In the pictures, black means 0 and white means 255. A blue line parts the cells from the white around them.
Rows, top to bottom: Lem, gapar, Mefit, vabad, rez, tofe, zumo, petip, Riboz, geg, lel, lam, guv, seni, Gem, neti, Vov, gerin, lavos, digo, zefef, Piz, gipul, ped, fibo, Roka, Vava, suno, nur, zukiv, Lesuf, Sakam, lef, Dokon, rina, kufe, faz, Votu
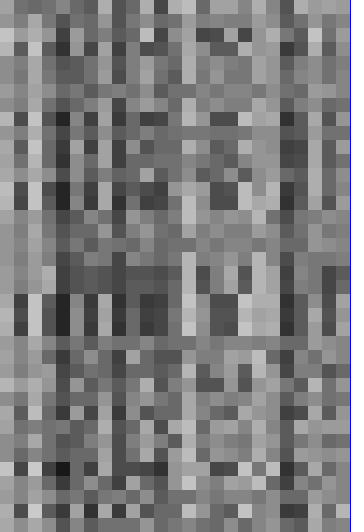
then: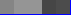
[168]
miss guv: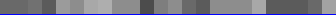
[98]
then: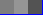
[83]

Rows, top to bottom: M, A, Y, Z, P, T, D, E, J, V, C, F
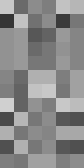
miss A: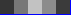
[113]
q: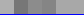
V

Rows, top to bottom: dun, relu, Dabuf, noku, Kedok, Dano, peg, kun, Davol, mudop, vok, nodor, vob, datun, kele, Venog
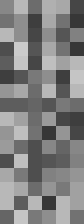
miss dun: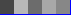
[176]
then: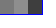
[197]
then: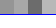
[85]
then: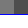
[129]

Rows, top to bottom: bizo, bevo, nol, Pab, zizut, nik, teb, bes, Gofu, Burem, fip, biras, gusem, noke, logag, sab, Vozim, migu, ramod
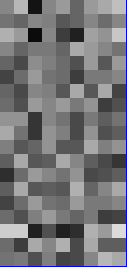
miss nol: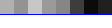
[161]
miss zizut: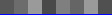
[141]
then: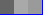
[134]

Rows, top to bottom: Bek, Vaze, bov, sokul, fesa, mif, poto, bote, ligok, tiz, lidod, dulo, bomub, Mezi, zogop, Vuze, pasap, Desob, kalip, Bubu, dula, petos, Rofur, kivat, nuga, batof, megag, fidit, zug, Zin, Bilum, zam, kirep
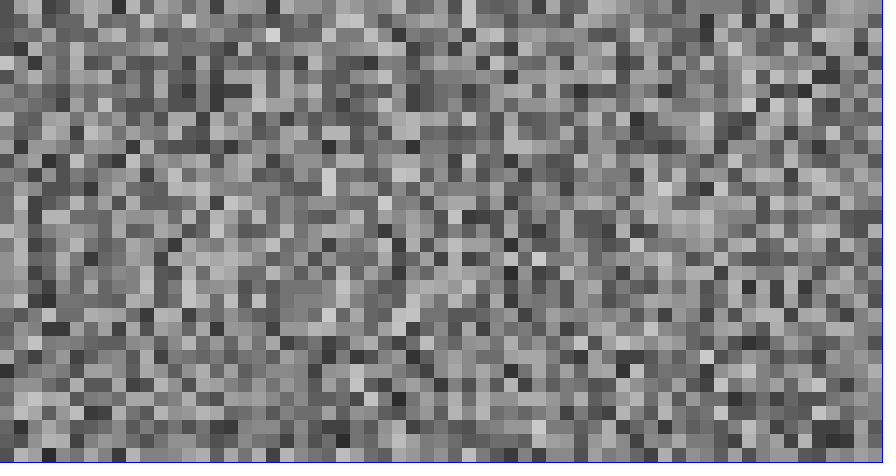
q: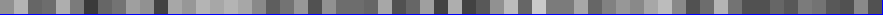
kalip
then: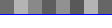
[159]
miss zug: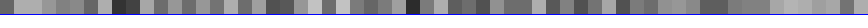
[74]
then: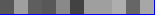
[102]

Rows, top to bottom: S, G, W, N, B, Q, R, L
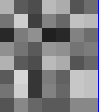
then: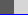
[54]
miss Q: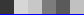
[97]

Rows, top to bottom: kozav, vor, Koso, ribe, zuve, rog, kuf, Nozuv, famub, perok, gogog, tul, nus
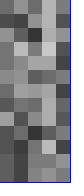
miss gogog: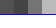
[61]
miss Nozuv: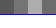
[102]
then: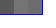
[173]
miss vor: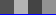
[76]
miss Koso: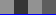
[173]
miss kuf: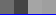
[153]
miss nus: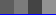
[131]

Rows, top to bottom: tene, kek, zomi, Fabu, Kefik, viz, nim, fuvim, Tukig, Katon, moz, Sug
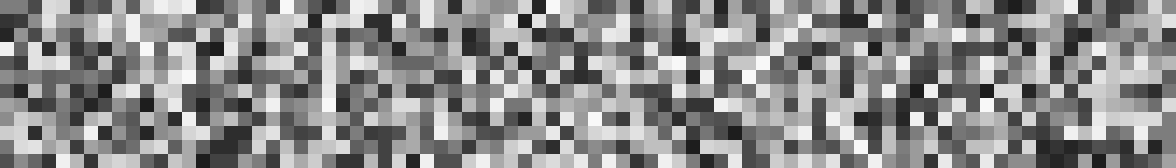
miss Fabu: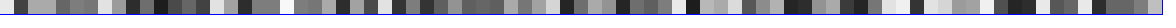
[133]
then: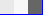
[155]

